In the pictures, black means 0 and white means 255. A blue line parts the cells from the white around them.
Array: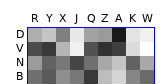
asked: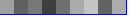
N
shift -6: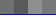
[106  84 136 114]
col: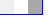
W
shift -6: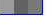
[149  92 114]

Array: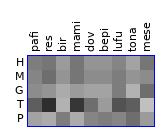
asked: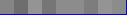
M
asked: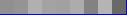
G

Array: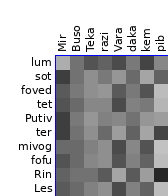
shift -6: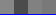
[129  69 123 115]
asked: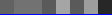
Rin
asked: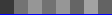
sot
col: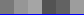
kem
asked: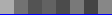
lum
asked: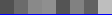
fofu
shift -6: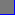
[115]

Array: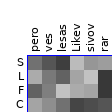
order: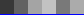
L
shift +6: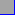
[170]
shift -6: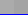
[165 158]
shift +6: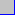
[200]
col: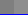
ves
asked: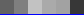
F
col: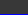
rar

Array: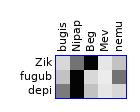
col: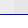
Mev
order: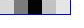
depi
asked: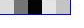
Zik
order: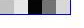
Zik
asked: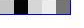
fugub
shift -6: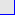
[224]
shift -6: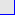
[224]

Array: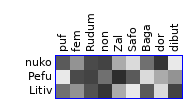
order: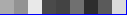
Pefu
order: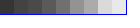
nuko
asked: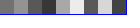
Litiv
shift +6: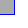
[177]
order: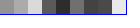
Pefu

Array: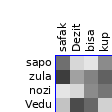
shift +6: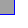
[167]
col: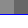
bisa
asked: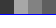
zula
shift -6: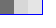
[105 209 223]
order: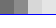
sapo
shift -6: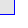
[223]
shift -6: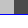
[189  69]

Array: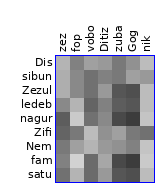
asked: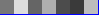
fam
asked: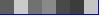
nagur
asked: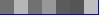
satu
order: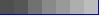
Zezul
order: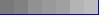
Dis
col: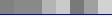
fop
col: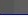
zuba

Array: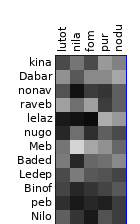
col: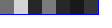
nila
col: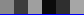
fom
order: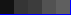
nonav
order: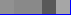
Dabar
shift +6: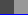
[ 80 159]

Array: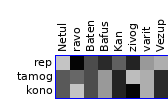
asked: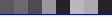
tamog
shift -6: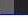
[90 29]
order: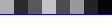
kono

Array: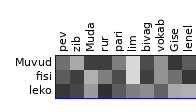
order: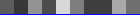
Muvud
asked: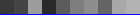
leko

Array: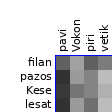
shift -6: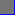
[111]
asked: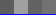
filan
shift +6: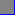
[138]

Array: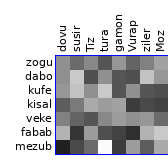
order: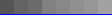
zogu
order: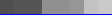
kufe
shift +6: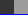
[ 59 162]
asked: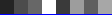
mezub
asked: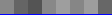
veke
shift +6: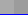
[176 162]

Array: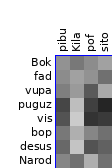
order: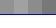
Bok
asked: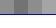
Bok
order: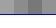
Bok
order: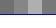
bop
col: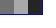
sito

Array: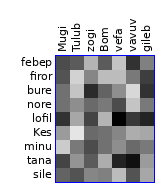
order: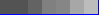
sile
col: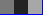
gileb
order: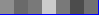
minu
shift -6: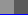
[142  85]
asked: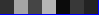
lofil

